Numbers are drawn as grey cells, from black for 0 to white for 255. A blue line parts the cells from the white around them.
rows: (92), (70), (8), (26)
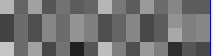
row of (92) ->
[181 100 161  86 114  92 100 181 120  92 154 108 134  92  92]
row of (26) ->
[197 108 161  72 114  32  86 189 127  78 154 127  45  86  72]

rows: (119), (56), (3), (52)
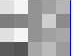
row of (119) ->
[225 245 147 161 181]
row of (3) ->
[225 245 147 161 167]
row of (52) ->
[ 91  85 167 187 155]

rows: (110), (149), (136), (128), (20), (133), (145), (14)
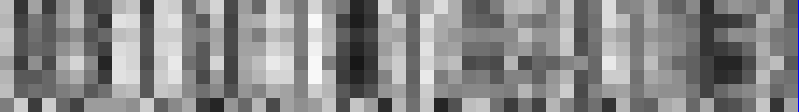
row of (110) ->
[189  52 162  60 137 181  74  82 181 197  52 212 204 104 162 212  74 156
 104 212 156 119 212 143 119  37  60 212 143 112 174 219 174  97  82 125
 181 189 168 125 197  89 119 219 131 137 168 112  97 137  44 125 149 137
 119 168  89]
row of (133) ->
[181  89  89 104 149 174 119  60 225 219  89 204 225 143  74 156  66 162
 181 212 212 131 248 189  60  37  60 131 204  97 233 125 156 119 125  89
 131 131  97 149 181  82 104 204 204 112 168 156 143  97  66  44  52  89
 189 119 112]
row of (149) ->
[181  66 119  89 149 189  97  52 225 219  74 212 225 125  89 189  66 168
 174 219 204 125 248 168  66  29  52 162 197  97 225 168 174 104  97  89
 156 131 112 137 181  89 112 219 189 119 174 143 125 104  52  52  60  89
 174 149  97]
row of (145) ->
[189  97 112 104 125 137  89 112 181 189  89 197 189 137 112 137  82 149
 131 174 162 131 204 181  89  60  82 149 162 104 204 143 131 137 137 131
 125 181 131 156 204  74 131 156 162 119 149 143 143 119  66 104 125 137
 162 104 119]
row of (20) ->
[156  60 143  74 174 212 137  37 225 212  74 197 233 112  89 212  66 168
 189 233 219 112 248 125  66  23  52 174 204 104 212 174 189  74  82  74
 181  74 104  97 131 143 104 233 197 125 189 137 104  97  66  37  37  74
 162 189  89]

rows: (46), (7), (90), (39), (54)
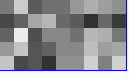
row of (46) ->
[120 202  91 112 112 151 174 158 143]
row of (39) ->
[151 196  85  98 135 135 189 158 166]
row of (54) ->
[196  72  85  50 143 143 208 128 208]

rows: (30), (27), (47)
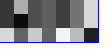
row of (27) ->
[ 55  11  79  94  63 115 215]
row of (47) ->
[215 100 201 100 243 187  32]
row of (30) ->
[ 55 173  79  94  63 115 215]

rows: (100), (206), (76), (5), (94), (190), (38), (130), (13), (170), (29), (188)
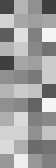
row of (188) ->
[152 238 152 128]
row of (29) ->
[218 174 107 114]
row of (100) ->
[ 70 181 144  63]
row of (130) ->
[144 136  99 244]

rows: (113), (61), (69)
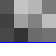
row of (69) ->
[ 72  51 107 114]

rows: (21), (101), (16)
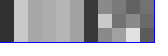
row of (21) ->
[ 49 201 167 173 181 161  57 138 122  98 114]
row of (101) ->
[ 49 201 167 173 181 161  57 201 114 138 106]

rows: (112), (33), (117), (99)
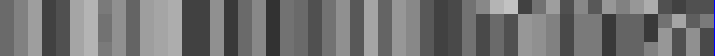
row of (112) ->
[106 129 158  65  80 165 180 122 144 100 158 165 173  65  65 144  57 106
 136  50 114 106  80 114 144  88 165 100 151 136  88  65  73 114 136 180
 194  65 114 158  80 136  88 151 129 151 173  80  65  80  80]
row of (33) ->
[106 129 158  65  80 165 180 114 144 100 158 165 173  65  65 144  57 106
 136  50 114 106  80 114 144  88 165 100 151 136  88  65  73 114  73 106
  80 151 144 129  73 122 122  57 100 100  57 114 165  94 122]

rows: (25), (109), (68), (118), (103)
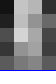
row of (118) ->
[ 54 147 162  62]
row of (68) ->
[ 78 212 168  70]

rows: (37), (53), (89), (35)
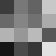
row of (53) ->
[105 133 113 171]
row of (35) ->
[ 21  74  54 226]
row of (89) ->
[179 151 186  87]

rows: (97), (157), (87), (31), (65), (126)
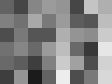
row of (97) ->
[ 99  70 134 155 148  70 196 175]
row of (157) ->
[128 113 169 121 155  93  85 189]

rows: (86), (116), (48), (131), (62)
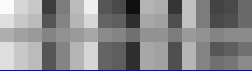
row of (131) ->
[222 200 187  86 132 181 214 100  94  46 167 161  79 181 132  86  94 112]

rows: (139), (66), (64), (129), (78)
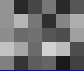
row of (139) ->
[147  41  71 120  41  86]
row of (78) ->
[128  53  93 101  26  65]

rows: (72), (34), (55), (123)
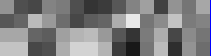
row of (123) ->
[195 195  71  79 173 211 211 180  59  24 117 187  46 147 109]
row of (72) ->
[147  79  71 131 123  79  52  59  87 131 160  65 147 117 167]
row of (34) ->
[ 87 101 187 153 109  71  93 101 173 233 117 139 195 123 131]

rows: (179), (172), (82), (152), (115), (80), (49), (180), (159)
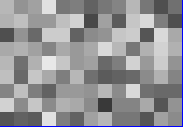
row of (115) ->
[183 112 177 232 198 153 161 105 126 210 153 204 147]
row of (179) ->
[183 147 161 225 119 126  98 119 132 183 119  79 112]

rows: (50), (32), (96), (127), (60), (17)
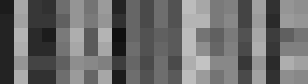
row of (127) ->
[ 35 174  42  42 116 167  90 167  22 110  82 102  90 188 142 102 128  74
 174  55 128 128]
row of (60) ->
[ 35 149  68  68  96 142 136 128  61 102  74 110  74 174 195 136 136  55
 149  42 174 161]
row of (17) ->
[ 35 174  49  49 110 155 102 167  28 110  82 110  90 188 155 116 136  74
 161  49 142 136]

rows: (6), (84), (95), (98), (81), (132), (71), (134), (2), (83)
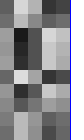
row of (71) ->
[150  47  87 200 171]
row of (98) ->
[150  39  81 200 179]
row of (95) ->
[158  25  81 214 193]
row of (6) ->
[ 95 214 179  53  67]

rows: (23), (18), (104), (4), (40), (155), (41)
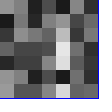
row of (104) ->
[ 55 142 120  99 188  55 120]
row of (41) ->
[154  85  85 134 216  99 105]
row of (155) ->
[148 128  32  77  26 112  47]
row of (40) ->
[ 39  63  63 134 222  91  55]

